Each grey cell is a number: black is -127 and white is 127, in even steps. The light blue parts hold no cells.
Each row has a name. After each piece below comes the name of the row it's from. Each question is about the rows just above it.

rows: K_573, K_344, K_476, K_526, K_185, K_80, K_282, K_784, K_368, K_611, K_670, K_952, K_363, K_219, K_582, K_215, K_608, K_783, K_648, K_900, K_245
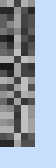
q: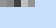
K_215
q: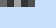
K_582

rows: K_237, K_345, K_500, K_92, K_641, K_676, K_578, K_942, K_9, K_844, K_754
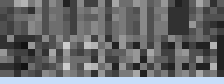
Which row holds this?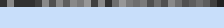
K_676
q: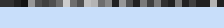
K_578

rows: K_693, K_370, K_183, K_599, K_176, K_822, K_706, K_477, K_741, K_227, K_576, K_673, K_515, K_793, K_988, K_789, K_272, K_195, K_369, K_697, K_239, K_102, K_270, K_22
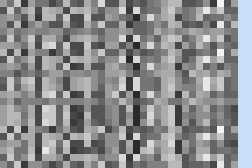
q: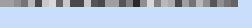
K_706
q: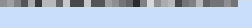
K_183
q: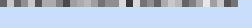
K_822
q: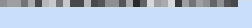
K_239

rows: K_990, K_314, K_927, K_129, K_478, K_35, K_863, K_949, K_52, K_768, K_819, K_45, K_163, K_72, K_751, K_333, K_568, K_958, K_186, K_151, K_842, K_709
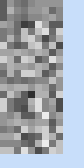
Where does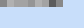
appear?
K_768
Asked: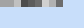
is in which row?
K_151
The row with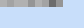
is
K_163
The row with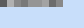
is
K_314
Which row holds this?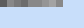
K_927

